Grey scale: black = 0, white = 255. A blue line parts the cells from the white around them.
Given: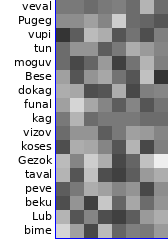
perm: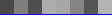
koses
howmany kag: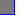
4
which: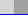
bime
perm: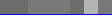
kag
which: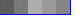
tun
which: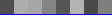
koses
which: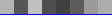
taval

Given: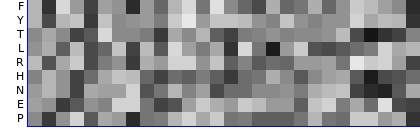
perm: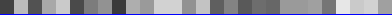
R
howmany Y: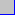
5
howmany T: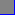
3
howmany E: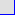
1
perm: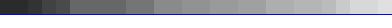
F
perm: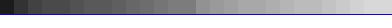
L

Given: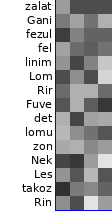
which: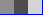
Lom
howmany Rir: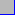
0
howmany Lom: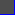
2
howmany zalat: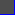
3
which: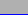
Rir
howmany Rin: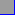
1

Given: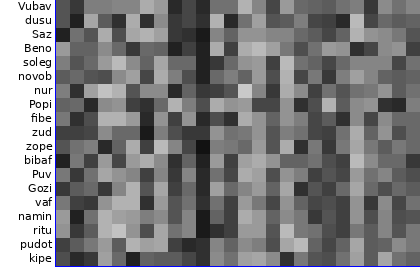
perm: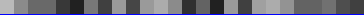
bibaf
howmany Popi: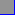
4
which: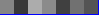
nur
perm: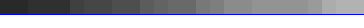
fibe

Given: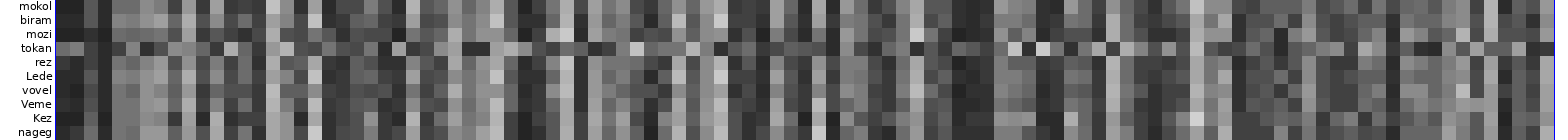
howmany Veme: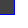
9
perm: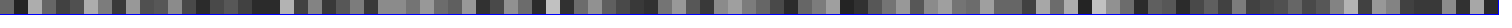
mokol
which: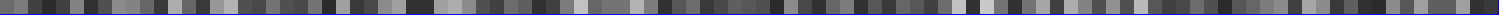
tokan
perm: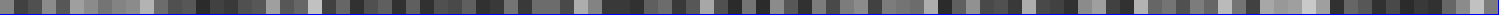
biram

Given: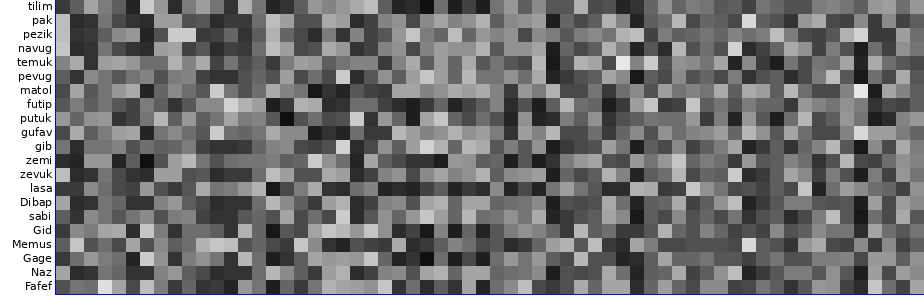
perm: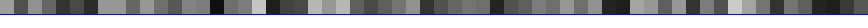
Gage
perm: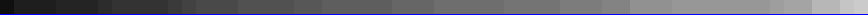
zemi
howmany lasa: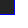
6
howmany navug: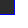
5
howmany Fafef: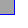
6
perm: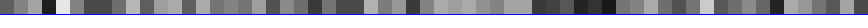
matol

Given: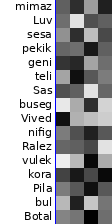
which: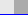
buseg
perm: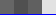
Sas
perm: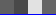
Ralez
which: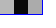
vulek
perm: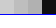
Vived

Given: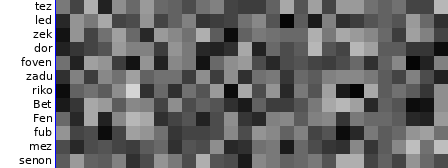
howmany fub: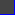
5
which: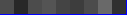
foven

